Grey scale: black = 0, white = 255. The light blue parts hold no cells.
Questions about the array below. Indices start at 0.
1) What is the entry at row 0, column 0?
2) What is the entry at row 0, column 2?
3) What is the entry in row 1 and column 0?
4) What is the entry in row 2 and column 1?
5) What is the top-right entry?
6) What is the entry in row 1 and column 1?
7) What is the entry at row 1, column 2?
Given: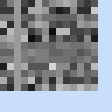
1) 69
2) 155
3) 57
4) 125
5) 85
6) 57
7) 155

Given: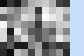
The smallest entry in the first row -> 11
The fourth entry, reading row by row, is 109
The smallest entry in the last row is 11
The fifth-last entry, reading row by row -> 175
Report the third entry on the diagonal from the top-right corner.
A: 234
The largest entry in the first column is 250
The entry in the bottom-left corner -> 40
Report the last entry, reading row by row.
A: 40
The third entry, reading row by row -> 26
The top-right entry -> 53
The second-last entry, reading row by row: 146
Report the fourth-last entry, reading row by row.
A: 79
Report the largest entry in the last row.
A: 190

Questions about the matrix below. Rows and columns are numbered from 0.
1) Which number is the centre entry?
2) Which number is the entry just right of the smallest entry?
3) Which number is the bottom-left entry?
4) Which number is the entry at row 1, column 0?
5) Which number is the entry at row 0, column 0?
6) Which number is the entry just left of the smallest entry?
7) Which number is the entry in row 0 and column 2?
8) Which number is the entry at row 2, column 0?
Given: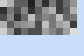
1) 105
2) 120
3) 206
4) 49
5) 206
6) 93
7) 93
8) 77
